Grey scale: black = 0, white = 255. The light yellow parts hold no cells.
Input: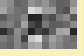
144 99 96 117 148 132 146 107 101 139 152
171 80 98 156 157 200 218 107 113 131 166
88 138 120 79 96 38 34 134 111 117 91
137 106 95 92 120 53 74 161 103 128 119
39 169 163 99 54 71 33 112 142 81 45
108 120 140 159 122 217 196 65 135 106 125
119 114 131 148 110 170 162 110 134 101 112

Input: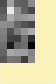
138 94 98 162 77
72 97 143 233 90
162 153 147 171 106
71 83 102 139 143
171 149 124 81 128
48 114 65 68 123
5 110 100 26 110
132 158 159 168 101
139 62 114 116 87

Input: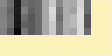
107 209 170 173 137 199 167 108 102 110 27 110 136
107 217 160 173 119 219 167 108 96 127 29 100 128
85 219 184 173 110 212 167 108 87 110 27 109 128
85 216 185 175 120 201 167 108 90 98 24 109 133
107 217 165 173 120 201 167 106 90 116 10 92 128

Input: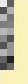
96 233
177 83
118 187
130 125
167 184
82 137
146 83
149 179
33 97
103 66

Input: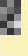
63 137 76
78 109 144
147 49 117
216 152 55
119 51 144

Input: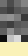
131 107 76 112
96 86 62 76
58 125 147 140
95 88 63 76
115 104 143 96
45 217 193 13

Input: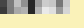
202 119 198 204 154 38 144 192 124 70
213 152 222 233 180 38 177 168 122 58

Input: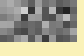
119 103 92 125 112 155 95 128 153 172 160
99 34 57 182 84 173 53 207 171 158 151
116 187 141 78 83 152 156 60 155 139 124
102 75 125 121 174 98 106 98 108 164 166
163 117 106 121 138 93 107 72 82 124 136
118 90 83 150 60 150 89 169 147 100 90
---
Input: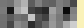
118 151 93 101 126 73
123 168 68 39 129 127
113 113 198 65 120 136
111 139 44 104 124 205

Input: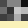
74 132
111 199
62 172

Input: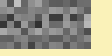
158 192 143 117 92 84 110
139 109 133 122 148 155 95
104 137 132 148 60 62 172
54 62 97 152 108 133 183
169 147 141 128 146 147 78
98 125 102 116 92 98 135
114 89 68 97 128 124 96

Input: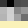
54 76
184 133
180 162

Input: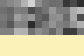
125 147 211 119 112 73
111 126 77 116 124 173
121 158 151 89 144 169
113 131 44 120 128 150
128 179 113 128 136 61

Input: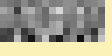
127 107 105 149 130 142 130 144
165 60 177 105 214 135 103 100
135 116 145 109 141 120 119 110
130 107 152 111 175 120 104 112
75 137 90 163 170 129 97 165
62 188 19 194 25 137 154 194
